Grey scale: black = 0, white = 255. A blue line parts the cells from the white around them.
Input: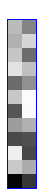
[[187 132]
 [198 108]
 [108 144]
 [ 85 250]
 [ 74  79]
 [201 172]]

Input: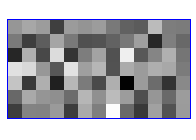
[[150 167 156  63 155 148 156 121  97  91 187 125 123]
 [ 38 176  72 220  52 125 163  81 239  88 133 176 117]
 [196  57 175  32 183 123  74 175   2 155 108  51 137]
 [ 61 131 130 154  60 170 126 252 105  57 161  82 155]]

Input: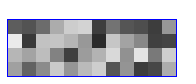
[[ 93  83 108 172 205 211  62 115  85  78  61 151]
 [182 163 189 130  63 156 179 217 145 228 121 206]]

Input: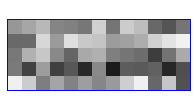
[[151 166 184 133 129 119 208 117 204 189 104  85 117]
 [120 177 199 137 101 169 176 127 117 109  61 115 170]
 [240 204 126 165 130 158 134 154 206 240 103 198  81]]

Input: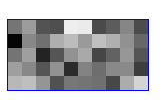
[[117 156  83  79 238 235  74  92 134  76]
 [116 159  35  85 146 169  70  98 151  85]
 [184 191 149  81 119 116 112  71 172 212]]

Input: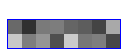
[[105  48 122 125 101  93  68 169]]

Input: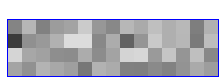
[[132 182 129 156 163 203 151 136 183 170 191 175 184 126 177]
 [213 167 161 142 140 172 140 163 212 215 154 197 149 191 136]]

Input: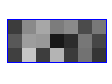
[[ 60 138 167 124 138  75 120]
 [ 64 198  61 180  59 114  53]]

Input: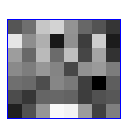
[[ 85 111 198 211 147 103  83  53]
 [157 104 186 107 191  70 164  50]
 [111 106  77 134 121  62   0  94]
 [ 32  81 150 249 243 156  65 127]]
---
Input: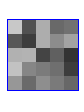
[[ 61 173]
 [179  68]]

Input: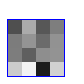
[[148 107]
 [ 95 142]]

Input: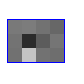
[[ 43  92]
 [196 114]]

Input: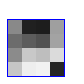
[[ 92  81]
 [200 190]]

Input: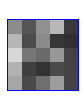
[[ 75 138]
 [118 106]]

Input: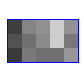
[[112 138]
 [121 111]]
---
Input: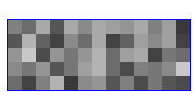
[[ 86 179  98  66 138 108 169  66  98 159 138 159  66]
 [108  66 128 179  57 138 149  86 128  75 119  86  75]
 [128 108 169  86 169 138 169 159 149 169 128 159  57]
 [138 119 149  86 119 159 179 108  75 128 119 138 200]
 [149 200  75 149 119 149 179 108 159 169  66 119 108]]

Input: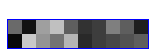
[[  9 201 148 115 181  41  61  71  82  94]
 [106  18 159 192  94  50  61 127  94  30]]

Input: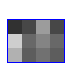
[[ 49  71 156  71]
 [177  93 113  93]
 [206 104 132 104]]

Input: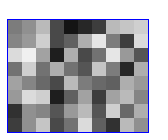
[[ 49 144 133  85 153 186  85 207 105 174]
 [ 61 144 197  73 114 219  96  49 186 144]
 [114 207 114 174 114  85 197 124  39 174]
 [124 144 186  73  20  39  61 186 197 207]
 [133 153 207  73  96 174 230 124  61 219]
 [153 219 207  30  96 162  61 162 186 133]
 [162 133 105  73 186 124 105  96 174 153]
 [219 240 162  30 174  73 114 230 153  85]]

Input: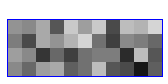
[[125  74 169 147 179 213 113  63 137 125 104]
 [137 104 158 169  95 113 189  86  74  22  95]
 [147 137 169  86 201 158 201  74 189 179 213]
 [158 137  53 104  63 113 125 125  43 189  86]]

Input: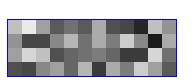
[[ 80  71 136 159 102 182  59 171 124 204 159  90]
 [147  71  71 136 182 113 171 124 204 136  27 171]
 [159 214 192  80 102 113 124 102  59  59 214 113]
 [192 234 159  90 113  90 171  80  71  38 192 147]]

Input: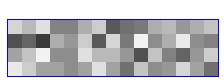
[[ 80 100  58 174 151 204  89 213 121 242 141 174 233 141 130]
 [162 195 242 141 141 224 185 185 151  80 195 130 100 151 204]
 [213 185 224 130 130 174 204  89 112 121 174 185 151 174 195]
 [233 204 162 162 141 162 224 162 112 195 141 151 213 162 112]]
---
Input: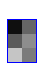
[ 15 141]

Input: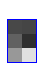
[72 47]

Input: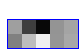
[159 189]

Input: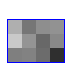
[175 148 108]

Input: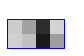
[204 193]

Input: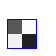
[87 34]

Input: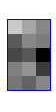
[202 135   2]
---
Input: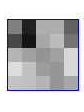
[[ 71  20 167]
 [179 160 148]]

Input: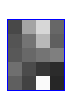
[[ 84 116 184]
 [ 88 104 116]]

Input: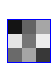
[[228 117 237]
 [106 165  56]]

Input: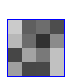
[[184 108  49]
 [ 70 163 121]]

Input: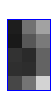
[[ 25  87 122]
 [ 50  42  99]]

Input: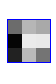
[[  5 235 233]
 [ 34 186 116]]
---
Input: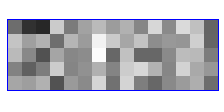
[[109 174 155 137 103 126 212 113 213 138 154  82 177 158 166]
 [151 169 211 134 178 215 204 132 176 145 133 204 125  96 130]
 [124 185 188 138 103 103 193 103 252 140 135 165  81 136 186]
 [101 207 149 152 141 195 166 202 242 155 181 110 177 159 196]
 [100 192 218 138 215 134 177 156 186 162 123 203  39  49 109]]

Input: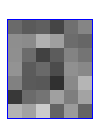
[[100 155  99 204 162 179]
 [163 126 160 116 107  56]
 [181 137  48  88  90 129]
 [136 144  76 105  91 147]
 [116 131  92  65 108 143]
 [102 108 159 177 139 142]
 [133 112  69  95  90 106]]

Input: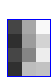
[[194 189  48]
 [237 133  70]
 [211 156  47]
 [249 167  69]]

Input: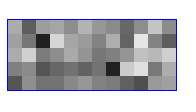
[[160 153  79  96 123 129 150 136 115 114 143  85]
 [173 120 223 203  33 115  98 113 103  84 139 128]
 [208 184 193 149 128 119 148 170 141 123 208 172]
 [ 93 131 229  99 174 131 155 166 214  32 119 160]
 [140 196 141 103 139 151 179 141 165 157  93 172]]

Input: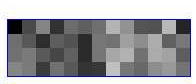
[[116 152 141 104 119 192  55  52  88 113  59 123 133]
 [ 93 162 171 113 178 167 118  43  97  70  89 122 113]
 [120  96 173 141 160 114 119  42  82  93  45  88 110]
 [ 36 183  81  84 146 179 111  95 108  50 132  74   2]]

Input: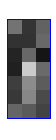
[[ 67  90 101]
 [ 74 135  56]
 [ 92 140  62]
 [106 203  32]
 [ 21 104  36]
 [104  50  50]
 [ 98  52 115]]
